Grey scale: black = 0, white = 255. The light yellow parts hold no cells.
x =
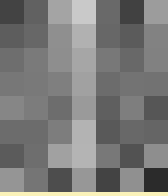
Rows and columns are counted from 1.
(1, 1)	67
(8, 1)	149
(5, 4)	154
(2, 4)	177
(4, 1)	119
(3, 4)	166
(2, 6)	91
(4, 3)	127
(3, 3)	142
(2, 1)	93
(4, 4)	161
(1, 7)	156
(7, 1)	91
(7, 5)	120
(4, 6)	115
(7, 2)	110
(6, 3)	125
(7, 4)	180

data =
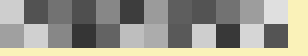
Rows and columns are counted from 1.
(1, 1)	206
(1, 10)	114
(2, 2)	208
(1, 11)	157
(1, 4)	79
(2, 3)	135
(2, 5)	99

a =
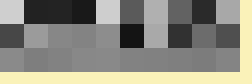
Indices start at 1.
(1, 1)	207
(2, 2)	155
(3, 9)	124
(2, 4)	131
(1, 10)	168
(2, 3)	135
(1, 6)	90
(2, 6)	20
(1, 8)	98

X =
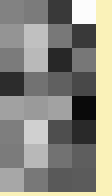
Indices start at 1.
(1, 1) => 130
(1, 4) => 252
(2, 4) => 57
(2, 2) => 192
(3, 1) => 123
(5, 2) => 154
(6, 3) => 78
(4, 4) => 72

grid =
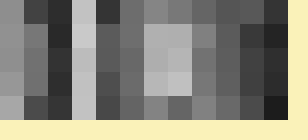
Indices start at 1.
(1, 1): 142
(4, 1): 151
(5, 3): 53
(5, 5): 72
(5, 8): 101
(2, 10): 91
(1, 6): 109
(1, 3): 45
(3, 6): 104
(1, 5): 52
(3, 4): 188
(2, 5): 91
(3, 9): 114
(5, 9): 129
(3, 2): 113
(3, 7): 174
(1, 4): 194
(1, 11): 88
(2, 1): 145

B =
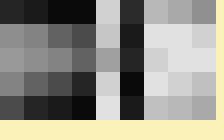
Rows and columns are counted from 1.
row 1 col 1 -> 37
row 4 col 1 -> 131
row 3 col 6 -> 37
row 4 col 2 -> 98
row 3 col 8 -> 225
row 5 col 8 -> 184
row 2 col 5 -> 198
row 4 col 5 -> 209
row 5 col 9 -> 169
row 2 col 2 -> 131
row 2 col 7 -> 225
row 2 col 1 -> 142

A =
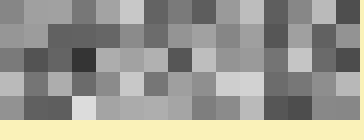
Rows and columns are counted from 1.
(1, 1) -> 134
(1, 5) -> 163
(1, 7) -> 99
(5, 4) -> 220
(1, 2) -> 160
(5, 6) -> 171
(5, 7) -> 174
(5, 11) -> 186
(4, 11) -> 210
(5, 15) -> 135
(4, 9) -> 143
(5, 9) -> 126
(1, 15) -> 78
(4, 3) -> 173
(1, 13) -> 135
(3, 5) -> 173
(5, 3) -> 94
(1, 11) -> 189
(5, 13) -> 77
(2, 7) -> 108
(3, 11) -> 154
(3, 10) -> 148
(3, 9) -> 190
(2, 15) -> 147

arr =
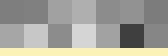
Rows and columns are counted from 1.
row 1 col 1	126
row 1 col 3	161
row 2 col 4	213
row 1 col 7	124

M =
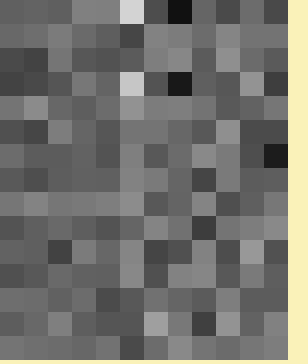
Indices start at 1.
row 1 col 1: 96
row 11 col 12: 81
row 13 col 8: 101
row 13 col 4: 108
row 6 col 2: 70
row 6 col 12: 75
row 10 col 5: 83
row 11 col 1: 98
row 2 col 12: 115
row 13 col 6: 88
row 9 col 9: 132
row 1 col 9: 101
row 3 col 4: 87
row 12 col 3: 105
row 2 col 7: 130
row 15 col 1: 116
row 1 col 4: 128
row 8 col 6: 130
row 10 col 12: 137
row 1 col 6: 211
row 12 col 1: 80
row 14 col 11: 98
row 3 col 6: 91
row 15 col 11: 118
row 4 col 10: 87
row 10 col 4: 94
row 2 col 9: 108
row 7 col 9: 137
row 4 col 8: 24
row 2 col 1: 104
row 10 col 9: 61
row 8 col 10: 122
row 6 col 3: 125
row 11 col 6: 133
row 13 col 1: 110
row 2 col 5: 94
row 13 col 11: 92
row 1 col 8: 17

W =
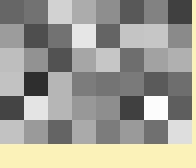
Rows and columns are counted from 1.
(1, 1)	102
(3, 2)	146
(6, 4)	170
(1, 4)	172
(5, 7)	251
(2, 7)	197
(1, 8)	64
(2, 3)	114
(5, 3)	181
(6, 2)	153
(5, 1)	69
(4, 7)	91
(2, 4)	229
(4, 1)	193

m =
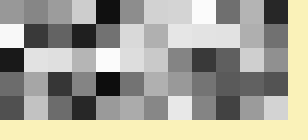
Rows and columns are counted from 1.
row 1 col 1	152
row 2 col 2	57
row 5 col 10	66
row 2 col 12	113
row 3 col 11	207
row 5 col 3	108
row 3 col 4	181
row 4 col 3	54
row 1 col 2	134
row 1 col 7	210
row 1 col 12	39
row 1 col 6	141
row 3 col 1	25
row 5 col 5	154
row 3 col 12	144
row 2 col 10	226
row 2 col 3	99
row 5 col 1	80
